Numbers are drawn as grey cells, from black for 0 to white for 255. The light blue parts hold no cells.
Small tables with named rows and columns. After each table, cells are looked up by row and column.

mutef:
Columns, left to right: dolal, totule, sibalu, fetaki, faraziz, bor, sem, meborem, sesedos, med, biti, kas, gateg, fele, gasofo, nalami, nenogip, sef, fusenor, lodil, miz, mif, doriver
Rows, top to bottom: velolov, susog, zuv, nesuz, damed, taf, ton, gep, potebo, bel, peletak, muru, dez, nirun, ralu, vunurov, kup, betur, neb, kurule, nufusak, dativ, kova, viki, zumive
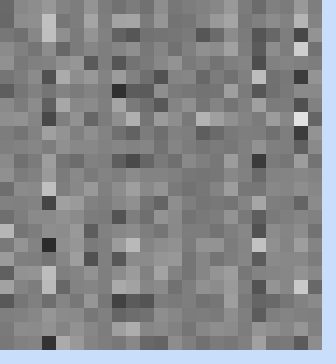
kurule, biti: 129
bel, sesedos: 112
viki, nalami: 142
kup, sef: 135
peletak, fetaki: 125
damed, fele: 122
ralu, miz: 124

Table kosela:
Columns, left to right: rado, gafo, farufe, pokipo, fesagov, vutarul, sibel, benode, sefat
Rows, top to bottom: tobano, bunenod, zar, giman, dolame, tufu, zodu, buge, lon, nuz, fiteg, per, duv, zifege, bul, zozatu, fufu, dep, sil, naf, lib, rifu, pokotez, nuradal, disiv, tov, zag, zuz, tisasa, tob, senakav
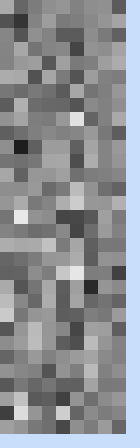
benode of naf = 126
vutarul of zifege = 187
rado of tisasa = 159
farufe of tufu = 82
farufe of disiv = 188
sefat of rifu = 100
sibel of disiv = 187
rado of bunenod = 82
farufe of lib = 117
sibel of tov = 164
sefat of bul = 177
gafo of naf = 99
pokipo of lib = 168

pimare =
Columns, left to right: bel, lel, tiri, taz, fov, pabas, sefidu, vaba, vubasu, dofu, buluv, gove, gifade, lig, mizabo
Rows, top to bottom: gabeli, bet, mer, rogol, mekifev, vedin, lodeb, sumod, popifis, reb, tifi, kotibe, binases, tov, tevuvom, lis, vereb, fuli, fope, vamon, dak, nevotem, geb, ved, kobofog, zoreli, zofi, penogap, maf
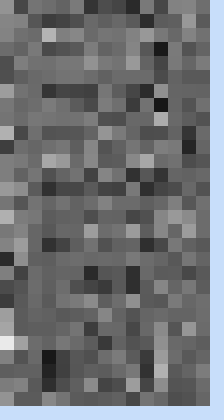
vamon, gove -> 91
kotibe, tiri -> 107
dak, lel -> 84
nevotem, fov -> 115
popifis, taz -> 116
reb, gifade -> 99
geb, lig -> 100
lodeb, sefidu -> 64
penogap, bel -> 124
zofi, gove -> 177
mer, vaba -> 117
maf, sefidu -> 88
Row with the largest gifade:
lis

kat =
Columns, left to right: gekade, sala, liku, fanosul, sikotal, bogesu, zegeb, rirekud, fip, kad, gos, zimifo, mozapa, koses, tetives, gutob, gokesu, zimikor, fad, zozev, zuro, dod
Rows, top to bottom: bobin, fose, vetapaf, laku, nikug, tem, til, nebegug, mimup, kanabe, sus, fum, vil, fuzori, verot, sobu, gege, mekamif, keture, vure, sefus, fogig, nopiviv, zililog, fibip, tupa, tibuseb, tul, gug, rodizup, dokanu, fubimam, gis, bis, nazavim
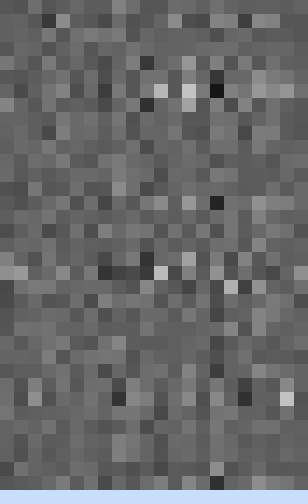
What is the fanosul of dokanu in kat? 113
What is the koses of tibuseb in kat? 130
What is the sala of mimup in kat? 100
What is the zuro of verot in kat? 124
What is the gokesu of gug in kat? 97
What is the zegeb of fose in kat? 87
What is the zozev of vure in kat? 72
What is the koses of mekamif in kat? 100
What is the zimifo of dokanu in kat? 101
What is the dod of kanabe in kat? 85
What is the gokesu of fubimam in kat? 104
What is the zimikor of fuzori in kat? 91
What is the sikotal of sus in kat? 98
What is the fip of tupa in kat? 115
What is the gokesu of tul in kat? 92
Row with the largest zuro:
gug

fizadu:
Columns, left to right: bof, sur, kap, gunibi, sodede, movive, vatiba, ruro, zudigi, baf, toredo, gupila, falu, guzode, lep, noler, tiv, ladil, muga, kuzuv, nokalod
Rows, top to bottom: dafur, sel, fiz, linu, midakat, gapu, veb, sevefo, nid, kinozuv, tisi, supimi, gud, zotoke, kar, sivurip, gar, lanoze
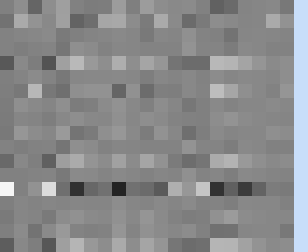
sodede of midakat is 160
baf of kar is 134
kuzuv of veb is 130
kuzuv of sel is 170
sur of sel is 170
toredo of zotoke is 107
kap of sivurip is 132
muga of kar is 135
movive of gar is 131
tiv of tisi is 125
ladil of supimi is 153
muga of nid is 136
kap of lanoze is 126
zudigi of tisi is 134
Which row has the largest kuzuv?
sel

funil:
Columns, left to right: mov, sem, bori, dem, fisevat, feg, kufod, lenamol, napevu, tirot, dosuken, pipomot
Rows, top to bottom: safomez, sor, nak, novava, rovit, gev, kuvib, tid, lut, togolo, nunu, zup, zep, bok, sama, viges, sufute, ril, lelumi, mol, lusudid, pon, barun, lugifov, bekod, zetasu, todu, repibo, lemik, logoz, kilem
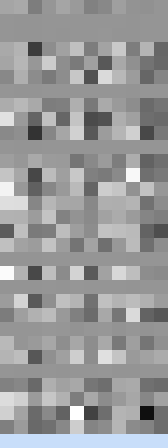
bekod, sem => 149
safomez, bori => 125
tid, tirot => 141
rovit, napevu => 168
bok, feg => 186
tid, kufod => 121
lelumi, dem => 149
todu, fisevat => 148
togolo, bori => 51
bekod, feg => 167

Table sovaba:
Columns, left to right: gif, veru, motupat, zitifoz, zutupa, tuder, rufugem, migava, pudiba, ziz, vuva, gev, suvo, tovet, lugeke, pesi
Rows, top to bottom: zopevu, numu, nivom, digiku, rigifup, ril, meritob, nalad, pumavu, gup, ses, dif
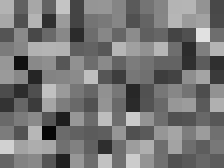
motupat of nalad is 59
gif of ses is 209
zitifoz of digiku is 180
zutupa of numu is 155
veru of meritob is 44
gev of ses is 110
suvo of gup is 165
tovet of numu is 155
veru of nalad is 102
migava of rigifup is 138
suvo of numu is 182
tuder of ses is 129
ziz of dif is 204
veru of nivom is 138
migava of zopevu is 150

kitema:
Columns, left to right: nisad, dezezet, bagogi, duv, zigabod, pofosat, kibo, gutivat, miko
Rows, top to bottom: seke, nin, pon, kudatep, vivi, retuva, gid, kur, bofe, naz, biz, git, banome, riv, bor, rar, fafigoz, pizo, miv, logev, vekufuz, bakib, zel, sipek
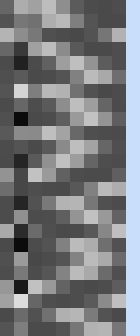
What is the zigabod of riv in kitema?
74
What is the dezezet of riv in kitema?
71
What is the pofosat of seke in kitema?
91
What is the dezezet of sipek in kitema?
126
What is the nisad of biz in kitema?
76
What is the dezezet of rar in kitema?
144
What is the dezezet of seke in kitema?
173
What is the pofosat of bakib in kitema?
77
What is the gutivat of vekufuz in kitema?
77
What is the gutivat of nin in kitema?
74
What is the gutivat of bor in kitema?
80

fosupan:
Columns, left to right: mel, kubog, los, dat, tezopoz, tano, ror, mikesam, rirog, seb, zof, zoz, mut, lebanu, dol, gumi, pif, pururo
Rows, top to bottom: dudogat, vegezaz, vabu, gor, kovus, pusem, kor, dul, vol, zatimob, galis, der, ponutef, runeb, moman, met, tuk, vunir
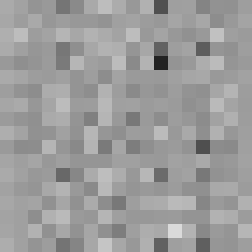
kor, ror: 142
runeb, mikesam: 185
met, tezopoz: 186
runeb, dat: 168
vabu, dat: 163
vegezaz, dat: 151
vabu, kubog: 189
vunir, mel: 173
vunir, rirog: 167
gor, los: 150

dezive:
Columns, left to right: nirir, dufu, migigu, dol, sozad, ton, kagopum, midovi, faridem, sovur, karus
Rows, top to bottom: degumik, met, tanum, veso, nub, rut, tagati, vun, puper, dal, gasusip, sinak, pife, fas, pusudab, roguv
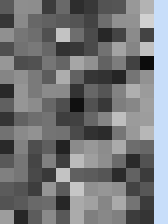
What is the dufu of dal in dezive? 138
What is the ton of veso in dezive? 55
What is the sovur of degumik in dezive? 152
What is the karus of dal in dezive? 183
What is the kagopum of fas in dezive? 144
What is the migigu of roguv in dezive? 92
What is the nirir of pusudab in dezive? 83
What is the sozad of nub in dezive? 101
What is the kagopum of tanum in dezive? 75
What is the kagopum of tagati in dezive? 103
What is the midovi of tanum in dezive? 39
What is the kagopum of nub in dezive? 145
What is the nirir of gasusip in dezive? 41
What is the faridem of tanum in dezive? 68
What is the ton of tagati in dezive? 51
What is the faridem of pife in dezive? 43

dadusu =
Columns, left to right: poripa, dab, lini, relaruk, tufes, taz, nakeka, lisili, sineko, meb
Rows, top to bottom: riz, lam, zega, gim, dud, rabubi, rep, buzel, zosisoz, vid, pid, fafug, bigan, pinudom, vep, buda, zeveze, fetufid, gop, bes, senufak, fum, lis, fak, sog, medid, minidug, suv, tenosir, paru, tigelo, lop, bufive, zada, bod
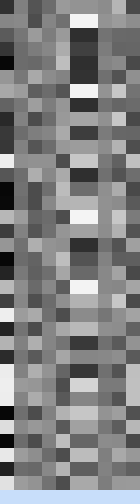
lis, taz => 139
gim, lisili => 124
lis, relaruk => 112
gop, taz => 83
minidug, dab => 130
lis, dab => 156
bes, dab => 121
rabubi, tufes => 131
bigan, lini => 174
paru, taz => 198
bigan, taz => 47
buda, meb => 123
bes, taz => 105
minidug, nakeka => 55
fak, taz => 185
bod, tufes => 77
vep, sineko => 140
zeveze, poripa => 61
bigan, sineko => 83

